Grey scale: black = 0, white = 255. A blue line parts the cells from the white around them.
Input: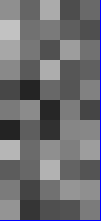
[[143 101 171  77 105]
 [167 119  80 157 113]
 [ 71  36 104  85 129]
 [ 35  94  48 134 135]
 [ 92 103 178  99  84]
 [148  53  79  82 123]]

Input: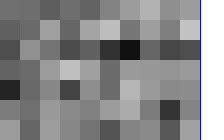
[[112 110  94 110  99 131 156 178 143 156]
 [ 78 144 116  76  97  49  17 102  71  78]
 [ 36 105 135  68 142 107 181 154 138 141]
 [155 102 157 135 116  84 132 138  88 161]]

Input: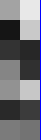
[[163 232]
 [ 51  39]
 [146 199]
 [123 115]]

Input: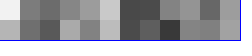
[[242 124 108 134 156 201  73  75 131 148 103 157]]

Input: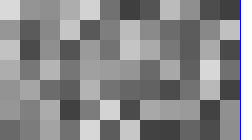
[[217 148 143 173 210 113  63  84 187 143  77  63]
 [194  75 143  84 154 115 196 170 120  91 170  73]
 [147 165 108  93 179 115 102  98  76 114 185  66]
 [105 124 163 113 215  92 199  66  64 100  76 142]]

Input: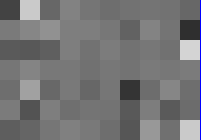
[[ 67 202 103 130 117 110 114 116 114 103]
 [ 90  88  95 126 114 124 114 119 113 212]
 [110 161 104 121 103 118  52 109 134 110]
 [ 94 101 118 128 121 110  86 152 112 202]]

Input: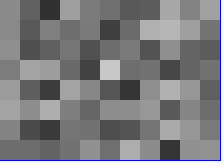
[[138  97  49 159 123 111  89  93 167 131 160]
 [143  79  95 118  81 109 122  83 142 101  92]
 [155  94  60 163 135  85  53 142 176 150  95]
 [132  75  58 117 114  77  84 116 170 151 121]]

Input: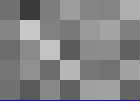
[[113  58 125 156 133 131 175]
 [109 138 194  92 139 140  97]
 [113  89 135  96 160 161 100]]
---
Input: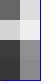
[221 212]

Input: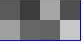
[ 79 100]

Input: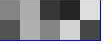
[222 210]

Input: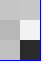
[199 183]

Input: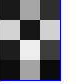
[46 21 29]

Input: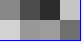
[197 156]

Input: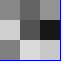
[147  82 128]

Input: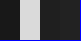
[34 31]

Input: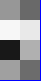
[105 247]
